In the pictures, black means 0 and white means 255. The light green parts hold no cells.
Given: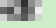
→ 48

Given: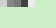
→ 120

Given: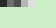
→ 79

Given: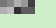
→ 176

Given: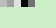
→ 225

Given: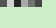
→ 169

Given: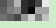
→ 32

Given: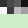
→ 73

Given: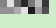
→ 120

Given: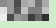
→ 181
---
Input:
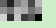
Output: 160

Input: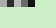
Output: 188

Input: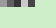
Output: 53

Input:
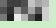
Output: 195

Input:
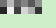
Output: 130

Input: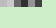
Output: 48

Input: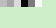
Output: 7

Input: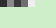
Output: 58

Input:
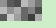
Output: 187

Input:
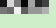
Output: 163
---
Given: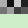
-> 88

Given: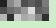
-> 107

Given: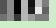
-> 98

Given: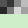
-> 161

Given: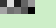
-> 3

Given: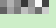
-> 204

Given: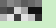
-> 17

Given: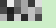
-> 154
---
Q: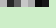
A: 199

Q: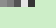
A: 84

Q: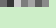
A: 125

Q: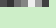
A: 132

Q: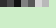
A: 129

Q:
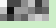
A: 155
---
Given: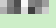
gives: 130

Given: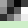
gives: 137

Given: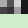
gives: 69

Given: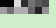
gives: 115

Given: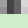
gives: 143

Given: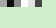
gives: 225

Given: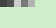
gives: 178

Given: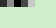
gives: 201

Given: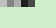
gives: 72

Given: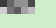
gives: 74
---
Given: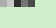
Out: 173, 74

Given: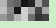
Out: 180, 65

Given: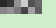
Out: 40, 93

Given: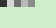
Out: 50, 140

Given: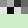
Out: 144, 129

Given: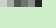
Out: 207, 36

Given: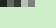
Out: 33, 128

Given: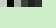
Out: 203, 49

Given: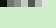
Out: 16, 226
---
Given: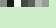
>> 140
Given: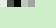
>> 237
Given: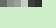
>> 106
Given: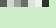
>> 93
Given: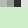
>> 184
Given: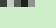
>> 63
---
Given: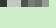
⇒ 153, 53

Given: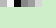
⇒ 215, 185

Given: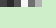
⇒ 179, 68

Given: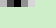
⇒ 214, 187

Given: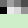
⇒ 76, 4

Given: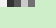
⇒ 113, 242

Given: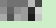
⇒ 71, 169

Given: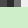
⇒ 239, 74

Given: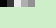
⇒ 146, 4
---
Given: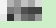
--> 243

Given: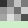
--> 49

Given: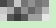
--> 72

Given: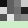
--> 17

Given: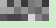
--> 176

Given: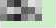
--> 182
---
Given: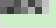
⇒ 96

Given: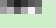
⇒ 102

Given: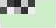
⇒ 174

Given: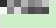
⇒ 220

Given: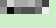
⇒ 96

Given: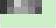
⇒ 164

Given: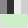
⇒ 236
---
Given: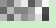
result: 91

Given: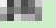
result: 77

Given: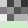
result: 66

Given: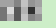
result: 194

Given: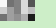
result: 129

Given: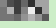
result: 47
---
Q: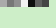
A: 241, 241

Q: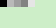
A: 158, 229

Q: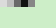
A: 105, 219

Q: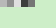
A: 223, 223

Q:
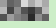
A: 83, 217

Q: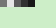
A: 90, 229

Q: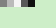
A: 244, 244

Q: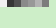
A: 138, 240

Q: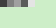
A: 160, 228

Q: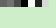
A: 2, 247
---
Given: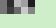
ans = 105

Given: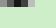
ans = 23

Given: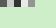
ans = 51

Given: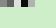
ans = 223

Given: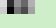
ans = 116

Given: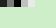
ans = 2

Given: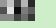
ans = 68

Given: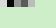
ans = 149
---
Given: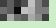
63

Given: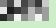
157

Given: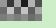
124

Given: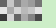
73

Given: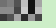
69

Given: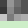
173

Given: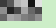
142
